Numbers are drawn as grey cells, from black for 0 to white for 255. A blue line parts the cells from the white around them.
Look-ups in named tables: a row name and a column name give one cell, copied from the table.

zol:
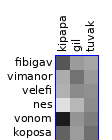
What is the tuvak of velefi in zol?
144
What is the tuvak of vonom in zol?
125
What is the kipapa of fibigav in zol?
86
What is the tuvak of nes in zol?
140
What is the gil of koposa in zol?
156
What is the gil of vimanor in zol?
114
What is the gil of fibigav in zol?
155
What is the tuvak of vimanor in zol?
154
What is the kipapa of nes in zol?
224
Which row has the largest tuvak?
fibigav

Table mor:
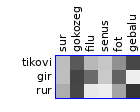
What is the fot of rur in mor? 164
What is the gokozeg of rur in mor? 70
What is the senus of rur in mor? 238
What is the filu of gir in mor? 106
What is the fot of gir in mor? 98
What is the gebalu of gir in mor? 238
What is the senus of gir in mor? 201
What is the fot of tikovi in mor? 144
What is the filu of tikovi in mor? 184
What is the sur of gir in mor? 191
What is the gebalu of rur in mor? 51
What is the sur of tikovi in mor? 190
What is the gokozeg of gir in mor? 68
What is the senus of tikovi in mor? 198

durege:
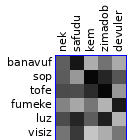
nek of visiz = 116
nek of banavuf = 95
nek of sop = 92
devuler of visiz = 118
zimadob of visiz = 173
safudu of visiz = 57
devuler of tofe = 151
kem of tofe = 44
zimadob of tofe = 7
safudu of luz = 37
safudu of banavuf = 22
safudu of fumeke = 167
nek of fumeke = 131
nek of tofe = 75
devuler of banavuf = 170

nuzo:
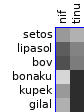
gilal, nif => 176
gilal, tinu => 45
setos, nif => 153
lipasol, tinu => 131
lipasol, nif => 93
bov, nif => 80
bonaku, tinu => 45
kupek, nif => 153
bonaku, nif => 214
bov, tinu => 124
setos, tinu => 177
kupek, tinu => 45
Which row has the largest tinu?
setos

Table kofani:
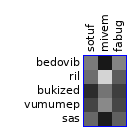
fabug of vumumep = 70
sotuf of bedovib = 123
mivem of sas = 29
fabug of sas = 96
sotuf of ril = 109
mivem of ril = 212
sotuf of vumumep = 68
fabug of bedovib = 131
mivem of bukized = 116
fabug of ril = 92
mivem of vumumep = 137
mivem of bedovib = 24
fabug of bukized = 62
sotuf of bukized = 44
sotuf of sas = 103

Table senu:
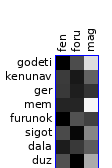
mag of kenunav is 98
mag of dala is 92
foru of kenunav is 24
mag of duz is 171
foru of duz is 1
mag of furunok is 64
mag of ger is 52

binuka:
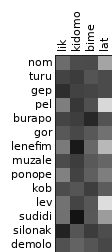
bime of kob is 62
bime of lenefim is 104
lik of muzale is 75
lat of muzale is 102
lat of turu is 75
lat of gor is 113
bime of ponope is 95
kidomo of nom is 76
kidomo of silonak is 85
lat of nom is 164
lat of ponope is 126
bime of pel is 80
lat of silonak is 77
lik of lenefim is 122
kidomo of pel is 55
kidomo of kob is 85
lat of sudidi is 156
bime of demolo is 85

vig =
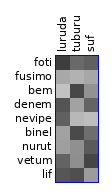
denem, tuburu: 162
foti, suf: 96
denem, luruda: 84
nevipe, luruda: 96
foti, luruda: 61
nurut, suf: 90

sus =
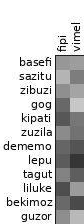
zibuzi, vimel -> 164
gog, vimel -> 199
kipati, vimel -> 119
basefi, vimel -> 157
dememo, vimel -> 84
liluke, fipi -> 78
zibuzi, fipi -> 143
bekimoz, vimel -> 74
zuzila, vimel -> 114
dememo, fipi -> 101
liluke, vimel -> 155
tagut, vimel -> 94

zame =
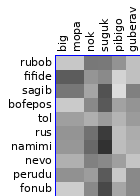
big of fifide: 92
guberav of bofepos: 148
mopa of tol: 159
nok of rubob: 120
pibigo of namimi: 189
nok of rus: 113
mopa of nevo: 176
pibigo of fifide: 211
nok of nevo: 129
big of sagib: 119

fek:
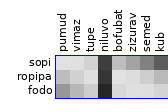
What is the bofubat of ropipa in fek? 225
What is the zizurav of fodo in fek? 223
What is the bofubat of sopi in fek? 190
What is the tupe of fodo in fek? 205
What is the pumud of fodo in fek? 151
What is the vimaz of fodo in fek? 183
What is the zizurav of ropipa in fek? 221
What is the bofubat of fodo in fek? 216
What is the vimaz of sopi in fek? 224
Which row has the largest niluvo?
sopi

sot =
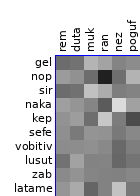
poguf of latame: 120
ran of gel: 163
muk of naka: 133
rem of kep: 146
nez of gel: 132
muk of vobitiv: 144
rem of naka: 159
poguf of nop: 179
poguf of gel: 140
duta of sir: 113
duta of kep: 157
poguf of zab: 135
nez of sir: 126
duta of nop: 145
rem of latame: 149
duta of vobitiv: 141
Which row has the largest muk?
sir

